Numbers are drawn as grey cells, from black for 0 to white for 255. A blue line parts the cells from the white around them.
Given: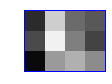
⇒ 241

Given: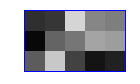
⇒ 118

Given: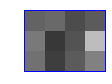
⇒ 56

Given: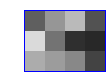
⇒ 115

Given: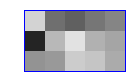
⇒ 226

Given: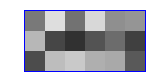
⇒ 83

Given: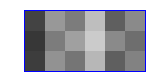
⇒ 203

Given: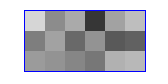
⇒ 147
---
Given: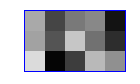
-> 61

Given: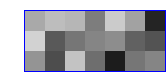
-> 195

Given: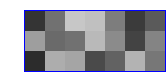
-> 165

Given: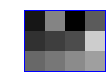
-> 139

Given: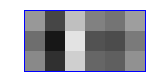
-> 207

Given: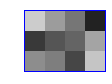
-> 70
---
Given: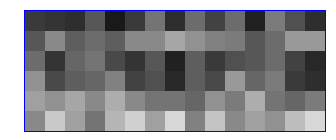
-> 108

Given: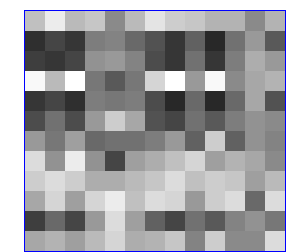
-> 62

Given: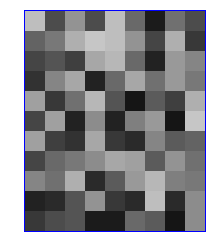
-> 69

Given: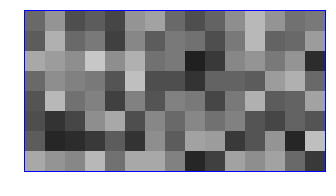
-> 168

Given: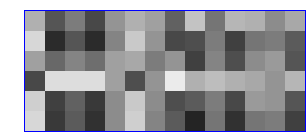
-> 160

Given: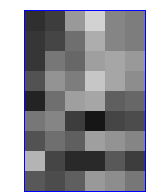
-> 54

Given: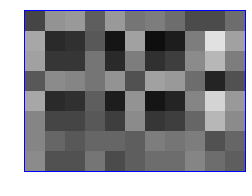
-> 161

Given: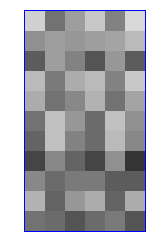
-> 92
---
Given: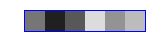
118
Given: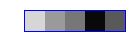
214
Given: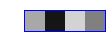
168
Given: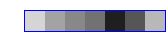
213
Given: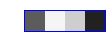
92
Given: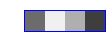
108
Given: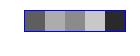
94
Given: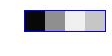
8
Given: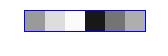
154
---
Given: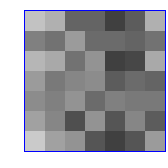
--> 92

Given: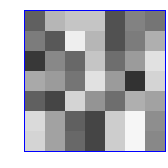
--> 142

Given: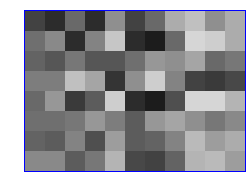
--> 172

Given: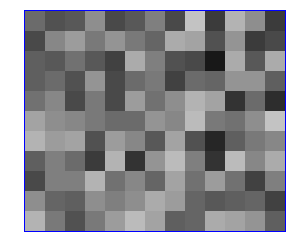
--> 65

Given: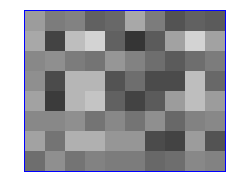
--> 83

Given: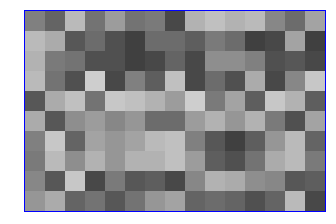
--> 94
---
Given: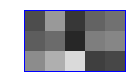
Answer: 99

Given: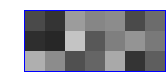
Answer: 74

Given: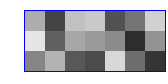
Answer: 117

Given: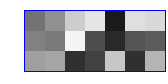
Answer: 223

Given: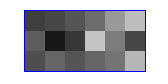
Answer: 153

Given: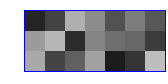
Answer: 125

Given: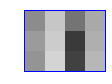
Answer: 116
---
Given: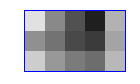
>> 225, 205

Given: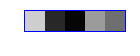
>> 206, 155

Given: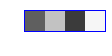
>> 246, 194

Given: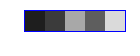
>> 218, 168

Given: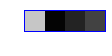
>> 198, 66

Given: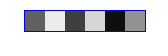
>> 236, 214

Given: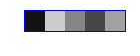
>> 204, 161

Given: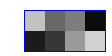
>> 209, 194
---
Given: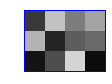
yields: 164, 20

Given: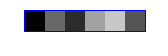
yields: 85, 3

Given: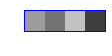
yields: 63, 156

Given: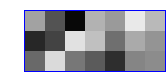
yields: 185, 105

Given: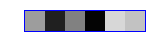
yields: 194, 157

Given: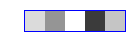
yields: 197, 219

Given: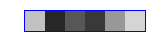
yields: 213, 194

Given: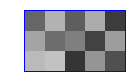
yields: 60, 186

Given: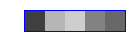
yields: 104, 63
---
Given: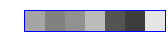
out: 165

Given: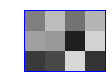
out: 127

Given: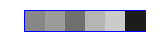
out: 135

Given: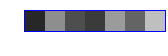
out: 39

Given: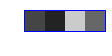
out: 69

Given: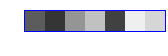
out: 92
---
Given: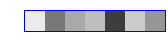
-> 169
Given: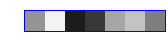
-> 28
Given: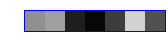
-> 31
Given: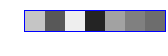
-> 238
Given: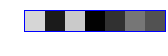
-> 202
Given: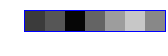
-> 6
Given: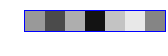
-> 174
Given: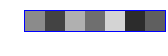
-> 176
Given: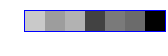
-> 178
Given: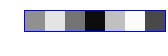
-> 116
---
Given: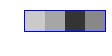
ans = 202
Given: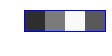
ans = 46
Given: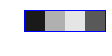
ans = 26
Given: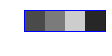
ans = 74
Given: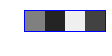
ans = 128
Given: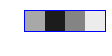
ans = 168
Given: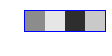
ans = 140
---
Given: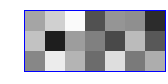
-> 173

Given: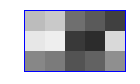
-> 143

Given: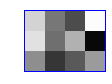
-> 155

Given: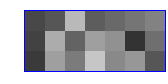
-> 86

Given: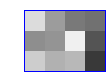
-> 57

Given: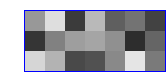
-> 122

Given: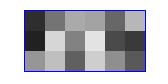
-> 89

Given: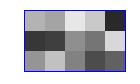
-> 97

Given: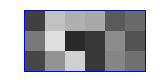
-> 112
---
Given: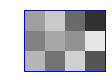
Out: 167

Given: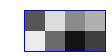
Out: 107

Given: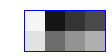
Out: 109

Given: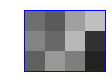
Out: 104

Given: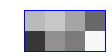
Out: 144

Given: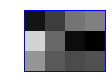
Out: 104

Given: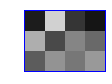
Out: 73

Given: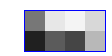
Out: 91
